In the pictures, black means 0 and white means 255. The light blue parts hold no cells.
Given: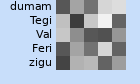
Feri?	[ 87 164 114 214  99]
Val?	[199 142  87  81 150]
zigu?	[ 68 178 185  99 157]
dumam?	[ 87 164 114 214 221]

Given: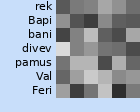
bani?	[ 68 130 189  95  75 167]
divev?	[218 130 151 116 110  75]
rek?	[ 89 122 130 167 145 110]
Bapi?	[145  83  61 138  95  89]

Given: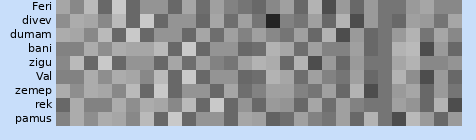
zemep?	[172 142 172 166 136 186 104 201 104 148 148 104 166 110 130 160 160 130
 117 160 104 179  77 117 154 166 104 154 117]
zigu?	[136 186 104 201 104 148 148 104 166 110 160 130 117 160 179 172 104 179
  77 154 104 154 117 117 166 179 136 136 148]
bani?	[130 130 172 142 172 166 166 186 104 201 104 148 148 104 110 179 166 110
 160 130 130 160 104 117 179 186  77 154 104]
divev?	[142 172 166 136 186 104 201 104 148 148 104 166 110 160 117  36 130 117
 160 104 179  77 154 117 104 160 154 117 166]

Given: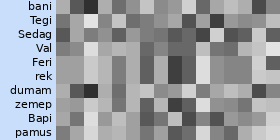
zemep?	[160 153 202 182 117 182  96 182  63  96 221 145 139 117 196 190]
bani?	[174  88  48 174 110 145 196 139 153 208 104 167 190 174  75 133]
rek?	[160 160 202 182 125 174  96 174  63  96 221 145 133 133 202 196]
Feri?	[160 160 202 182 125 174  96 174  63  96 221 145 133 133 208  96]

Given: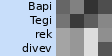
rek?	[164 151 221 143]
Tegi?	[116  58  94 135]
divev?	[164 151 221  86]

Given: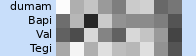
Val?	[ 97  76 216 132  97 216 196 154  68]
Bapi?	[110 183  38 203 146 139 139 126  84]
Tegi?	[168 244 175 223 190 183 223 146  84]

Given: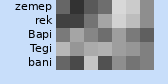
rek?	[ 65  65 116 165 210 189 142]
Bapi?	[122 165 134 110 158 122  95]
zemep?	[102  50  89 110 216 203 142]
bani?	[102  73 197  81 142 116 128]

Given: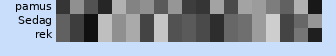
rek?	[ 97  61  16 191 144 170  68 198  82  90  74  45 103 111 156 206  68 118
  31]
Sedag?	[ 97  61  16 191 144 170  68 198  82  90  74  45 103 111 156 206  68 103
 150]
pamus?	[ 53 144  82  38 177 131 144  90 150  61  53 163  74 163 156 125  97 177
  24]

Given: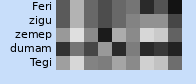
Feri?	[ 90 179 104  77 104 117  42  83  19]
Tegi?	[159 215 131 125 165 138 208 194 110]
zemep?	[153 223 138  27 172 138 215 202  98]

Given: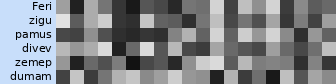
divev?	[184 151 172 218  33 105 218  86 184  72  60 165 105  86  72 159 105  72
 111 191]
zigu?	[226  92 172 205  54  47 197  98  92  47 117 191  72 117  80 165  54 125
  66 159]

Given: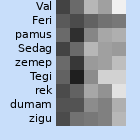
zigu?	[ 75 114 120 128 183]
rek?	[ 75  98 167 146 226]
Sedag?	[ 67 106 183 160 154]
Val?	[ 67 106 183 160 240]

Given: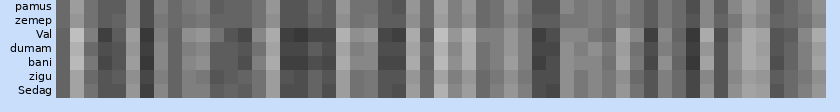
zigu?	[100 163 106  85  93 143  71 127 100 127 120  85  93 100 114 157  85  78
 100  85 157 114 120  85  85 150 106 163 127 150 106 120 143 120  78  78
 143 120 135 120 143 106  85 127 106  71 135  85 135 157 150  93 106 120
 143]
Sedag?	[100 163 114  85  85 150  63 135 100 127 127  93 100  93 114 157  78  78
 100  78 157 114 120  85  78 157 106 177 135 157 106 127 150 127  78  71
 143 120 135 120 150 114  85 127 106  71 143  85 143 163 157  85 106 127
 150]
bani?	[100 185 120  71  85 157  56 135 100 135 143  93  93  78 127 171  63  63
  78  71 171 135 135  71  71 171 100 185 143 171 114 127 157 127  63  78
 143 135 135 114 163 120  71 143 100  56 163  85 143 171 163  78 100 127
 163]

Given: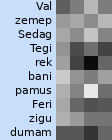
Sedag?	[167 139 195 132]
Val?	[ 95 125 183 125]
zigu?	[175 154 117 117]

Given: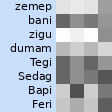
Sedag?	[102 143 121  86]
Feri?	[198 172 198  94]
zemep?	[227 233 227 158]

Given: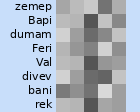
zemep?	[166 187 201 115 174]
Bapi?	[187 181  85 195 136]
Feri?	[181 150 130 209 143]

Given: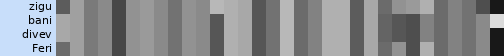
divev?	[168 160 122 138  71 146 154 138 114 146 138  86 176 168  86 114 184 107
 130 176 176  92 168 100  86  78 130 107 130 114 138  24]
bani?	[168 160 122 138  71 146 154 138 114 146 138  86 176 168  86 114 184 107
 130 176 176  92 168 100  86  78 130 107 130 114 138 219]

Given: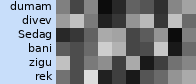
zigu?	[193  77 122 142  63 170  25  63 114 134]
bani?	[ 92  77 106 206 178  70  77 199  25 106]
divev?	[156 193 122  33  55 148 185  55 193 106]
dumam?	[128  70 134  12  40  98  85  48 134 163]

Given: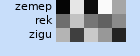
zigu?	[180  63 201 152  35]

